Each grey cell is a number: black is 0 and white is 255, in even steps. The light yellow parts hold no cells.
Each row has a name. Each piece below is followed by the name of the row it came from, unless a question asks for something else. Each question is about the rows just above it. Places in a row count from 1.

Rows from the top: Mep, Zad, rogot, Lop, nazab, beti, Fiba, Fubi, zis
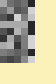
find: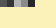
nazab
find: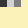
rogot
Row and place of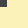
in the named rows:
zis, 2
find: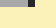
Lop
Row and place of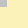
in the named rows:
rogot, 5
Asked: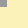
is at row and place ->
Zad, 2

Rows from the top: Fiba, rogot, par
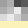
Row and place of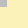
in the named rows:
rogot, 2
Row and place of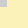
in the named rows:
par, 3
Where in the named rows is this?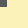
Fiba, 4

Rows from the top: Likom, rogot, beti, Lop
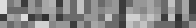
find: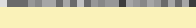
rogot
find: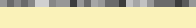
Lop
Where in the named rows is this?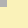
Likom, 8
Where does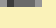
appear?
beti
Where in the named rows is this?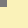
Likom, 2
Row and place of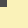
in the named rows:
beti, 18

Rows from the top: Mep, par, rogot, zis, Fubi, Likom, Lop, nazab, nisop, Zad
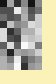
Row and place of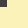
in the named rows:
Likom, 3
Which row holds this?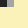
nazab
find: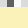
Lop
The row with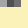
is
par
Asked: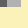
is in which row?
Fubi
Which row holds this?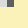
Lop

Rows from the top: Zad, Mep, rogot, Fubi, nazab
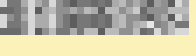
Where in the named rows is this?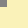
Fubi, 23
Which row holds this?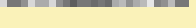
Fubi
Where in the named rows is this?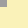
Zad, 23
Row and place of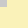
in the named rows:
Mep, 20
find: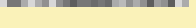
Zad

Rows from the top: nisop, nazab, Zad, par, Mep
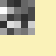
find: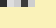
par
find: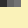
nisop
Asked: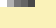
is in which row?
nazab
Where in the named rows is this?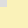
par, 2
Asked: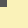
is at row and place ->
Zad, 3

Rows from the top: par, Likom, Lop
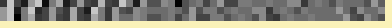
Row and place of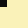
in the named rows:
par, 7
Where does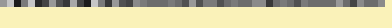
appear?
Likom
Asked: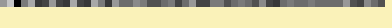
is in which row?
Lop
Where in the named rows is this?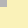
par, 15
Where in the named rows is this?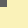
par, 55
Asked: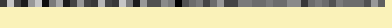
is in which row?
par
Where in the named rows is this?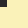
Likom, 6

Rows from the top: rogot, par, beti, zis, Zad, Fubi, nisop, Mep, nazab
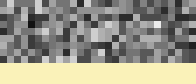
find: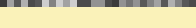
nazab
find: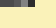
beti
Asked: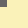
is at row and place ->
Mep, 6
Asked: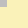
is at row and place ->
beti, 4
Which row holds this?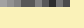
par

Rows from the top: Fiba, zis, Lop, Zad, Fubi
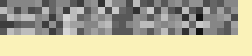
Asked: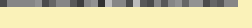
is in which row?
Fiba
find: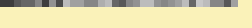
Zad
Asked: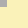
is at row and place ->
Zad, 15
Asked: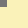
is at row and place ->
Lop, 13

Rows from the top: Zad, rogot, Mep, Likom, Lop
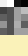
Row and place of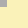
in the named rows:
Likom, 3
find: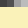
rogot

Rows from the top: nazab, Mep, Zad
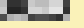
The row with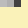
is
Zad
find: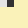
Mep

